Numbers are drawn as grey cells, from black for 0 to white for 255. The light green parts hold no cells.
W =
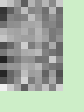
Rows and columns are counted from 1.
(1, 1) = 208
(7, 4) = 206
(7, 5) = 124
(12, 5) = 124
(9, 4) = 148
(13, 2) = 203
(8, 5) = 175
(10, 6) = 184
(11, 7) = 99
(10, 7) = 134
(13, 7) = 193
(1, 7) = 181
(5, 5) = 152
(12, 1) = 81
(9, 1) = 34
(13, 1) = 240
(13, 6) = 149
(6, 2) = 176
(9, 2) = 95
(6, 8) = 121
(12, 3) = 144
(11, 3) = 128
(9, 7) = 116
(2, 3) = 133
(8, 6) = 186
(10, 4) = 175
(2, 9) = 107
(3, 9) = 118
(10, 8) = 118
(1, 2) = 191
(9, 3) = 122
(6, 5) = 159
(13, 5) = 174
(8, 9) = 101

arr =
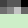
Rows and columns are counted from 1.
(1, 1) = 65
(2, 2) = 135
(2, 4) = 101

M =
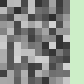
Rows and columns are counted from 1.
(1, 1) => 50
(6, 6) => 104
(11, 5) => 64
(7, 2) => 81
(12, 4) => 170
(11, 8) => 111
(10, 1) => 148
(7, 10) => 60
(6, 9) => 51
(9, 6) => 207
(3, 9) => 111
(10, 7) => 185
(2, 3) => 46
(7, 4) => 153
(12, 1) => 167
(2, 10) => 112
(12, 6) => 106
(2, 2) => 116
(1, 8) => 162
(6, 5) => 65
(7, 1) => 203
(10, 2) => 88
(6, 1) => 195
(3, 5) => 68
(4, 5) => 162
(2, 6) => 111
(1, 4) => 71
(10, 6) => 70
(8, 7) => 77
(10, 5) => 62
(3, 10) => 153
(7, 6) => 124
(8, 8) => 53
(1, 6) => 54
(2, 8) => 144

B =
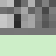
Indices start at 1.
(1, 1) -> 179
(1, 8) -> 85
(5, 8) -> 118
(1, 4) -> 110
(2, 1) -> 111
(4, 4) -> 157
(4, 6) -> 119
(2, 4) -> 166
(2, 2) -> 102
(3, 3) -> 50
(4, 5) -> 166
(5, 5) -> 118

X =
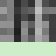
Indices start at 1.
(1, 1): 113
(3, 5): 50
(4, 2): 145
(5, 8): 62
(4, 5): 96
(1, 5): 50
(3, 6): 167
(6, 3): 42
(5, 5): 68
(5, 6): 180
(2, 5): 98
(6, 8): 64
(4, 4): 131
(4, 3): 42
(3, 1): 113
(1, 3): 44

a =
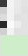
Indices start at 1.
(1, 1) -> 57
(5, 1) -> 208
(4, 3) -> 236
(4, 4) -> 227
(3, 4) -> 227
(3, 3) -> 225
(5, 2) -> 242

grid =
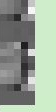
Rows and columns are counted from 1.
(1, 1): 133
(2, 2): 122
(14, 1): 97
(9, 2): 118
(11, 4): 59
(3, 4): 136
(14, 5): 97
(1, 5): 197
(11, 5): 159
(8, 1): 140
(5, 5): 94
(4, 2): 97
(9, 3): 125
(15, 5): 97
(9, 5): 92
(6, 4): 97
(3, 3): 42
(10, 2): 136
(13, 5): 177
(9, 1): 113
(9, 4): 68
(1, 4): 84
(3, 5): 160
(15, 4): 97

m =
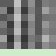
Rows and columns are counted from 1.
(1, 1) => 92
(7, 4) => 71
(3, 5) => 148
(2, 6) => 89
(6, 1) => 162
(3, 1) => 87
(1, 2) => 92
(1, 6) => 84
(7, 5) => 135
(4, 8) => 125
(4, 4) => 63
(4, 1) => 122
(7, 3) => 181
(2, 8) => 128
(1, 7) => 124
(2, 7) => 161
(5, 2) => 80

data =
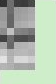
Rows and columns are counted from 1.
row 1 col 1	51
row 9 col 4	217
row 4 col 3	169
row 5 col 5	120
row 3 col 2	102
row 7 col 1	166
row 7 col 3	176
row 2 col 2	109
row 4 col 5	181
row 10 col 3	165
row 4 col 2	101
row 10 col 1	180
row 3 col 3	159
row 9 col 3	215
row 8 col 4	185

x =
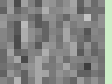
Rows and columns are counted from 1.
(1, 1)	119
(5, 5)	143
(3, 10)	103
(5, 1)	133
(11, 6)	167
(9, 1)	105
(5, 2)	119
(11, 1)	98
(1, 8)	147
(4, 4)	186
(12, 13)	122
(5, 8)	131
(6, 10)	166
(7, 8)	147
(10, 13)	61
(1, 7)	152
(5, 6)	128
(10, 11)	125
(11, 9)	148
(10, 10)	166
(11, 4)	98
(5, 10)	166
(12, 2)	119
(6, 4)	173
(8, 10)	135
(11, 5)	143
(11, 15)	108
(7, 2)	143
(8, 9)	138
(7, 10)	142
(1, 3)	75
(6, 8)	139
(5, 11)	117
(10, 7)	121
